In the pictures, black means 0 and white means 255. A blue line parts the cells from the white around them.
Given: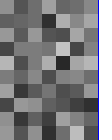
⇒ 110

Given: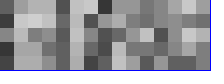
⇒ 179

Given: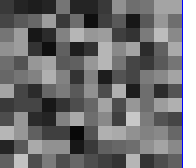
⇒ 29

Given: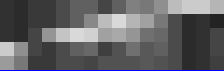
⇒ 57

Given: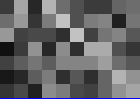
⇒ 39

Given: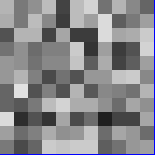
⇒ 144

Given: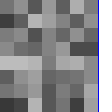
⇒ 87
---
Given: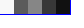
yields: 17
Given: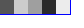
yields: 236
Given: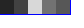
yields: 87
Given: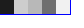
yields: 241
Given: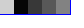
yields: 130
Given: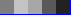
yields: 34
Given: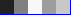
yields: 200
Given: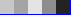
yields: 35
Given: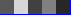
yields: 39
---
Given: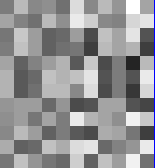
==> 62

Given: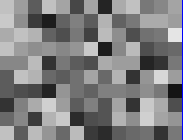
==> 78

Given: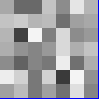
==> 174

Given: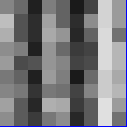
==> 182

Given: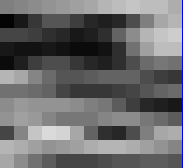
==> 173

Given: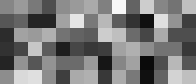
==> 56
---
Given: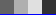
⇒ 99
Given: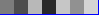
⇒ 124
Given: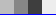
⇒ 189
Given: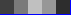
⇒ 63
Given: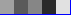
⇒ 161
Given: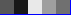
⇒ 87
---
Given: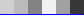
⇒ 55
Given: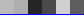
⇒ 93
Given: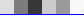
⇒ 248
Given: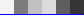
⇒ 53
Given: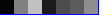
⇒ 142
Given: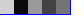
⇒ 116
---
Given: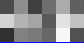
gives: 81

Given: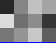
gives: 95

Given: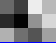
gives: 161

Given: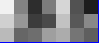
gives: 95

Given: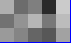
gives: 162

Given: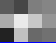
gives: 113
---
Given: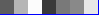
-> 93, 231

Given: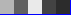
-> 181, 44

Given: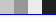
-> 199, 32

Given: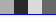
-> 173, 104

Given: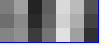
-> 125, 48

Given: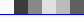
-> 250, 96

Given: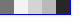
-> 117, 39

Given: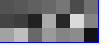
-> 82, 18
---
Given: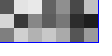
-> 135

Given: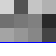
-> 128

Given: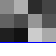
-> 150

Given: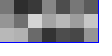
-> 212

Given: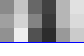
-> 131

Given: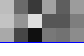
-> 222

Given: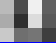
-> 220

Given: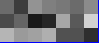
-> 25

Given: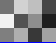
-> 142

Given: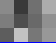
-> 105
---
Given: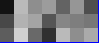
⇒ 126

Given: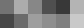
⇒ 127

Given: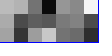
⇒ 130

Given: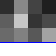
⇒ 52

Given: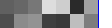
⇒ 190

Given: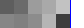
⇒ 181

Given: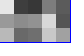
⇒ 216

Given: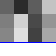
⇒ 73

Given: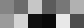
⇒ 232

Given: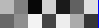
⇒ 171
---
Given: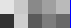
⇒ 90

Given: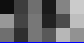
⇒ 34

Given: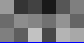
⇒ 113

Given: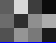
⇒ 46

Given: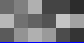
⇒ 83

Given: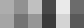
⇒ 58

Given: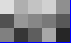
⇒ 135
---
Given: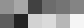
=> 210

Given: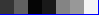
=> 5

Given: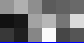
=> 134

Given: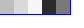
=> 246

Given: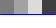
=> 219

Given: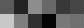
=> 48

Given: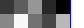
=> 114

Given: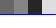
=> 38

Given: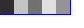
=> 113
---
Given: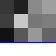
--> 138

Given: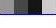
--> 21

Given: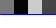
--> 204

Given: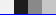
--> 137

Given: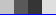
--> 53

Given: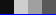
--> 160
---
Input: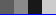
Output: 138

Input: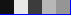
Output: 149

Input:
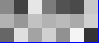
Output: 74

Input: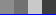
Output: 140

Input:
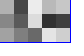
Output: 70

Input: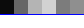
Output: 124
